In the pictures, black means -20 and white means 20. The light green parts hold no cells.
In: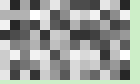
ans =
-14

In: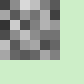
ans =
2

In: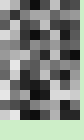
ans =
8

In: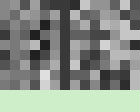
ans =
3

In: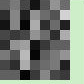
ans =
-1

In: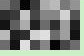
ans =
-7

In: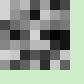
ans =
5
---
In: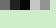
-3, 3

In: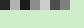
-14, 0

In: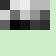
-13, -13

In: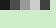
-16, -10

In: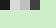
-16, -10

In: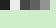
-15, 3

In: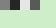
0, -6
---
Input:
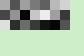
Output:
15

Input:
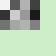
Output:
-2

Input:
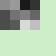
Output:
-8

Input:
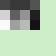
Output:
19

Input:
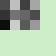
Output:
-18

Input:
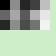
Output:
-14

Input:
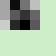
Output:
12

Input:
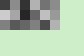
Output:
0
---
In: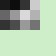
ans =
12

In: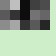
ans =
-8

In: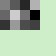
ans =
8

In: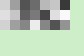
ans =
-11

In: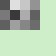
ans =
3

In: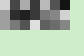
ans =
-17
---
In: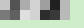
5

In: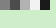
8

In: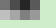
-8

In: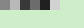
-3

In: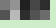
-15

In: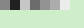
3

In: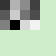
8

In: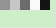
-3

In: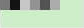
3

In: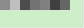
0
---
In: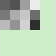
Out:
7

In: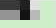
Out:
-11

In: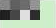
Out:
-5

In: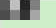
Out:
10

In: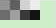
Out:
-5

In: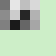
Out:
12

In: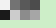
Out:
-2
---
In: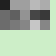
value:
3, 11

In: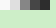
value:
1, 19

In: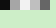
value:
18, 18

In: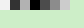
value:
-20, 18

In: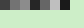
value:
-14, 10

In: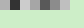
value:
6, 12

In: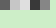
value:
15, 15
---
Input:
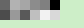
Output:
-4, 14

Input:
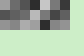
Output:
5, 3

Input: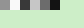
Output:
3, -17

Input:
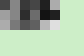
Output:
-9, 15

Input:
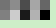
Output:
-2, -20

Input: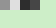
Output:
3, -9

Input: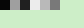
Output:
-19, -1

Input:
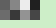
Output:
-5, -9

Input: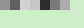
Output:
3, 7
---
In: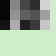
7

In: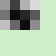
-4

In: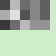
-3

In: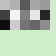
12

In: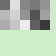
11

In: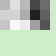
19

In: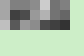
-6

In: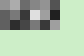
-13

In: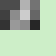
4
